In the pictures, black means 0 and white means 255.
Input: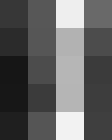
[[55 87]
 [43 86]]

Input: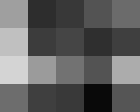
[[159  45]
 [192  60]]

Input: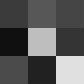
[[ 59  87]
 [ 16 190]]

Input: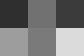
[[ 47 113]
 [157 122]]

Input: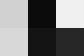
[[209  11]
 [216  20]]

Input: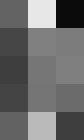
[[ 99 231]
 [ 70 128]]
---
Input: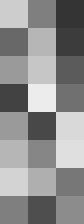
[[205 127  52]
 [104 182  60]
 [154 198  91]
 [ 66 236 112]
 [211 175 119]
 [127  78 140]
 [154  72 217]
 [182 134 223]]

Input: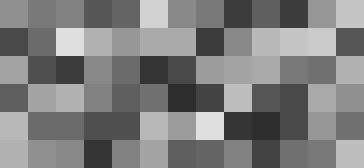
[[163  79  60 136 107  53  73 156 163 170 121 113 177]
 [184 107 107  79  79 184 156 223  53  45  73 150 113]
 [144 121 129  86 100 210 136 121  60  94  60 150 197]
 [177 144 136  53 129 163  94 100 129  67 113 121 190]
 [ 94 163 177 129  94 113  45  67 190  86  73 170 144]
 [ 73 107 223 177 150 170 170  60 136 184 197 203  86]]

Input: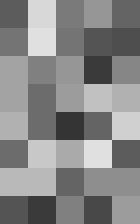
[[177 108  52 100 208]
 [185 185 100 142 142]
 [116 224 116  84  78]
 [ 92 216 122 150 100]
 [ 84  58 128  72 156]
 [163 128 150  58 134]
 [163 108 156 193 177]
 [108 200 170 224  92]]

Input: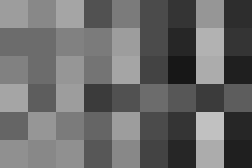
[[101 150 123 101 157  75  52 193  38]
 [108 108 129 123 157  75  38 178  52]
 [144 136 144  87 136  67  38 172  31]
 [129 108 150 116 165  67  23 172  31]
 [165  93 157  59  81 108  87  59  93]
 [157 136 165  81 123  75  52 150  45]]

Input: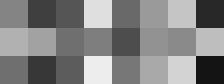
[[132  63  85 223 105 154 197  40]
 [111  55  92 237 119 169 211  20]
 [177 162 111 126  77 146 138 190]]

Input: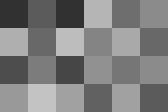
[[ 49  91  49 181 110 139]
 [ 77 124  70 145 118 139]
 [153 195 161  97 161  91]
 [175 104 189 132 169 104]]

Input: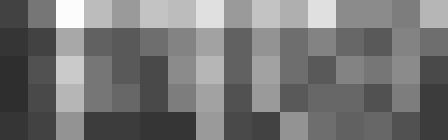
[[ 53  66 147  60  60  53  53 154  73  66 147 110  97 103  81  60]
 [ 53  66 168  97  89 110 131 162  97 147 110 131 103  89 131 110]
 [ 46  73 182 118 103  73 125 162  81 154  89 103 103  81 125  60]
 [ 46  81 202 118  89  73 139 182  97 162 110  89 131 118 139  73]
 [ 66 118 252 188 154 195 188 224 154 195 175 224 139 139 125 182]]

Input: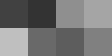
[[191 105  93 128]
 [ 65  51 143 165]]
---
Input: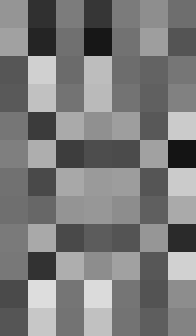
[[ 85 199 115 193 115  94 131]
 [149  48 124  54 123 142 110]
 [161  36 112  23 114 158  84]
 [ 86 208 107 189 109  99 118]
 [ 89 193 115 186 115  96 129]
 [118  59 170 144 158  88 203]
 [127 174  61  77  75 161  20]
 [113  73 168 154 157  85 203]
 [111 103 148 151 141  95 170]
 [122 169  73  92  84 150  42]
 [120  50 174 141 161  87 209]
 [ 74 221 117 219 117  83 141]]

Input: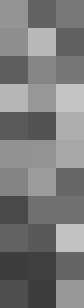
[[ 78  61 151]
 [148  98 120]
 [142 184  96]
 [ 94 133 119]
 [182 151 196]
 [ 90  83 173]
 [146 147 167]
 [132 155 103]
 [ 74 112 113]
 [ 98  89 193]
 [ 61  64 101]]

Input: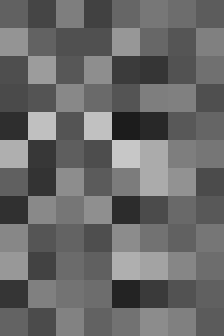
[[ 99  75 130  98 114 140 128  91]
 [ 97  69 126  65 102 119 109  92]
 [148  98  80  80 151 103  85 128]
 [ 78 156  87 142  59  53  82 112]
 [ 74  84 136 106  84 126 128  79]
 [ 46 192  84 193  28  40  88 101]
 [175  55  94  77 199 171 126 118]
 [ 96  51 141  91 124 171 146  75]
 [ 48 137 118 143  44  75 105  88]
 [135  85  99  78 140 114  97 118]
 [152  66 107  96 175 163 134 109]
 [ 53 128 115 109  35  58  82  96]]

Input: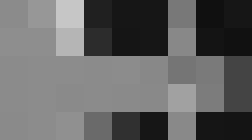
[[138 140 144 106  48  22 137  21  20]
 [139 151 198  32  22  22 120  16  22]
 [142 142 181  44  21  22 136  20  17]
 [139 140 140 139 140 136 117 122  68]
 [139 140 138 139 138 137 161 124  68]]

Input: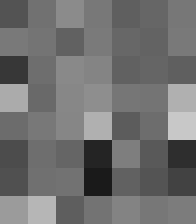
[[155 182  94 115 131 119 124]
 [ 83 113 139 120  95 102 119]
 [121 116  97 122 103  99 121]
 [ 55 110 137 132  97 101  95]
 [171 105 135 142 118 116 176]
 [108 120 134 176  92 109 200]
 [ 76 110 101  36 126  89  46]
 [ 80 112 114  26  97  84  66]]

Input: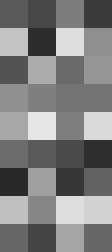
[[103  69 165 103]
 [ 90  72 125  59]
 [195  45 222 143]
 [ 83 171 106 149]
 [144 127 116 116]
 [167 230 126 217]
 [108  90  75  46]
 [ 41 159  55  99]
 [192 134 222 210]]
